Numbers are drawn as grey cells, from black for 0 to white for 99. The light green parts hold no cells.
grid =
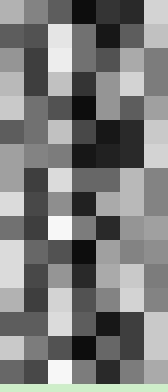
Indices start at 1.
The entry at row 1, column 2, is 51
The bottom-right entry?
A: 66
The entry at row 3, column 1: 58
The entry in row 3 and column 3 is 92
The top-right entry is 82
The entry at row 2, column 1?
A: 36
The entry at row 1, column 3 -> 36
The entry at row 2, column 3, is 89
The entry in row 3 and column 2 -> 24
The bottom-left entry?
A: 40
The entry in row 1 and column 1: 69
